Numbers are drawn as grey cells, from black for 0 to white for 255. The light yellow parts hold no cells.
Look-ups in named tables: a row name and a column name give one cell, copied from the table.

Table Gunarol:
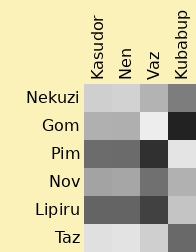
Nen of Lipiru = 100
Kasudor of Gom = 176
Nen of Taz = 227
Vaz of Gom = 237
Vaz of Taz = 207
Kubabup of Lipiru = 196
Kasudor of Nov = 163
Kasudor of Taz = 224
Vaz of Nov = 112
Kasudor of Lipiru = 100
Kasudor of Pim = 108
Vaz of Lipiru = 65
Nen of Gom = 175
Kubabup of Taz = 105
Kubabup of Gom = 34
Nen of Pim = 107
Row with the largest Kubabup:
Pim

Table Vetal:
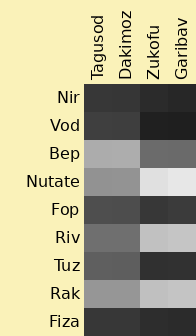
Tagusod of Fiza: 55
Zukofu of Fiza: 45
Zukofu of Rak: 192
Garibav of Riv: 197
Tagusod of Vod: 63
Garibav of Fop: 59
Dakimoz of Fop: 77
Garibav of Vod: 31
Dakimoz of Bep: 173
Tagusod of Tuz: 95
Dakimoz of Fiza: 55
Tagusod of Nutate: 146
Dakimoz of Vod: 62
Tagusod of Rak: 150
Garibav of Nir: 39
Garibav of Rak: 196
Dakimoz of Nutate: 147
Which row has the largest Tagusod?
Bep

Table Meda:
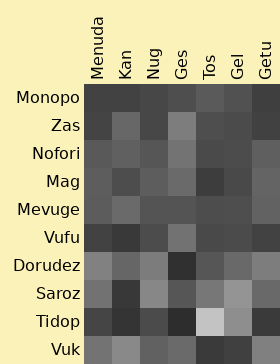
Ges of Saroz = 86
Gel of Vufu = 75
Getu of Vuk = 128
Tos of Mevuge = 77
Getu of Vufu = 66
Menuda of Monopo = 66
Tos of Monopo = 90
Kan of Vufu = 57
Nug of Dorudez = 124
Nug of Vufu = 76
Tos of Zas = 78

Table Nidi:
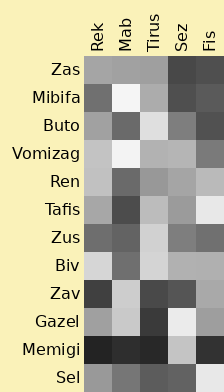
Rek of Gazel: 160
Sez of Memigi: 196
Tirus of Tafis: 188
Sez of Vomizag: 181
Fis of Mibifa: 90
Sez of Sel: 98
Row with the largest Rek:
Biv

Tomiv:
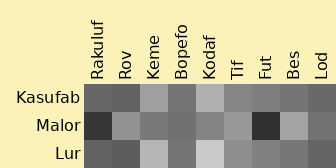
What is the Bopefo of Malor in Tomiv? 113
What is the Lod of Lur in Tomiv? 101
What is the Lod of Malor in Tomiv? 114
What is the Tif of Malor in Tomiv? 152
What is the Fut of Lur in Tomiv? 128
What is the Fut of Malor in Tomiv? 48
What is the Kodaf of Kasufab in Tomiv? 176
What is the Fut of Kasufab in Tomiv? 126
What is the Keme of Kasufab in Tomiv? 160
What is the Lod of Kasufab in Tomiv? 105
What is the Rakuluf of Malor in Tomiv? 55
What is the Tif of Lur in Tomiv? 142
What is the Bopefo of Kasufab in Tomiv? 117
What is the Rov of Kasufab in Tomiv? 98
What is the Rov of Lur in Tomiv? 92
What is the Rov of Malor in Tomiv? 146
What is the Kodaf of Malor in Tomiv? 131
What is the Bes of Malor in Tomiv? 163
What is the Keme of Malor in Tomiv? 121

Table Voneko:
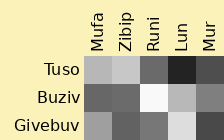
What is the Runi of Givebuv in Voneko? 119
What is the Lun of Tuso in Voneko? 35
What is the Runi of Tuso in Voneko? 106
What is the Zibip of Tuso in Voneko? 199
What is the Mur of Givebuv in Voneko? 73
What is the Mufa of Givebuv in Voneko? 159
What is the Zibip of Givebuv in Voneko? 98
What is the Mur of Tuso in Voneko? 78
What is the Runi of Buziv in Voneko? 249
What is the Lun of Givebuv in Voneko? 221
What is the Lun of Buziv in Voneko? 184
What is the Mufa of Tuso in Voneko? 183
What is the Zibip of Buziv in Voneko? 107
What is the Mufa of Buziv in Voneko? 103

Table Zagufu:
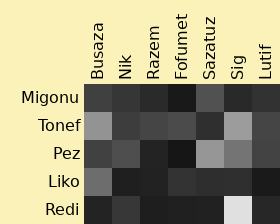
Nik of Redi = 55
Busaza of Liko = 109
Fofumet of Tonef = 75
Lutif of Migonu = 50
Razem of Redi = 30
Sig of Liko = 47
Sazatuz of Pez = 150
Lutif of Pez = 67
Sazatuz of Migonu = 81
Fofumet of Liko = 51
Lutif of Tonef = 69
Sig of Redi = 224
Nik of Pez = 78
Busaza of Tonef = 147
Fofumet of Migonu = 25
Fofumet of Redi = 32
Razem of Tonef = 69
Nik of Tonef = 61
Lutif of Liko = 26
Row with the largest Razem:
Tonef

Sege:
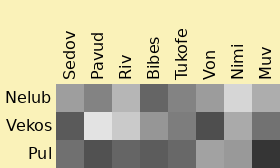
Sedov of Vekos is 90
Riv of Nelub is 182
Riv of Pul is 101
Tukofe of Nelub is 131
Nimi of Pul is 153
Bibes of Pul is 92
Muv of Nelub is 173
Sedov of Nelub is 158
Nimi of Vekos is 170
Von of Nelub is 156
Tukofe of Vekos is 125
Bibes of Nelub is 101
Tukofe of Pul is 104
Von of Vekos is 78
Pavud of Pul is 81
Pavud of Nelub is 131
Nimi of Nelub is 214
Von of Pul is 162
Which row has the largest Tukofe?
Nelub

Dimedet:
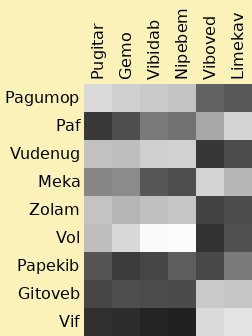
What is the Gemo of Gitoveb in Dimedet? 79
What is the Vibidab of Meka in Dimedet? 87
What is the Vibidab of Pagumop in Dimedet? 201
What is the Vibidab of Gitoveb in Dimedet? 76
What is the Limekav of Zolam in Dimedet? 76
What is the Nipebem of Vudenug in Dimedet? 209
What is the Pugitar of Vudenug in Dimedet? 193
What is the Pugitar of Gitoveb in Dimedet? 71
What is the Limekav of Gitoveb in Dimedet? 198
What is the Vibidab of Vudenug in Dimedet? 207
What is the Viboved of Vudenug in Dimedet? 55

